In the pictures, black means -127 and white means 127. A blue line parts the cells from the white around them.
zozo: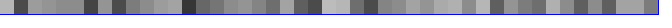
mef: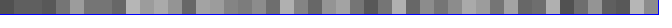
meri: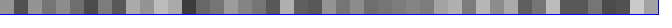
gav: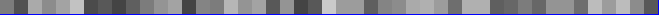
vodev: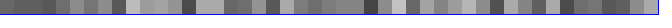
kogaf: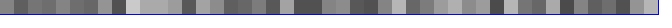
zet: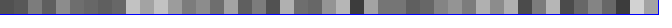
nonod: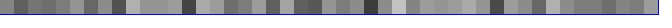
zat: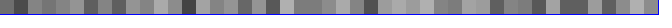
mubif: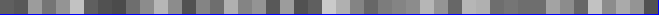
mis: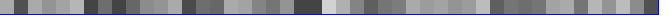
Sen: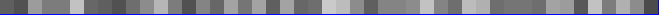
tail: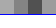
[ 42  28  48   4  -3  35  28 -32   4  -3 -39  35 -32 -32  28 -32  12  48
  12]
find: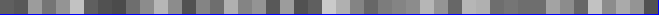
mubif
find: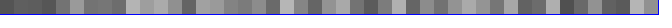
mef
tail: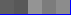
[-67  12  66   4  28  20  28  42  20 -52  28  12 -24  48  12  -3  -3 -17
   4  -3  28]
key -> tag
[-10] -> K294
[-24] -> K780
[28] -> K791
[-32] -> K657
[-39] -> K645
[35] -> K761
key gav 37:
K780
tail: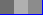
[-32  12 -32  35  35  -3]

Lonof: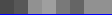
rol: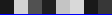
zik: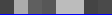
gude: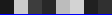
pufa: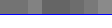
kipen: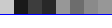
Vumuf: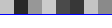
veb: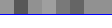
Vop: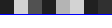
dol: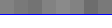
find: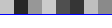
Vumuf
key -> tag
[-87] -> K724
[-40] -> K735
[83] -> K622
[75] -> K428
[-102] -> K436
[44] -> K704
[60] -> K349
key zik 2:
K704
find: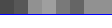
Lonof
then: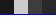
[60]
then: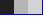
[-95]
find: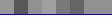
veb

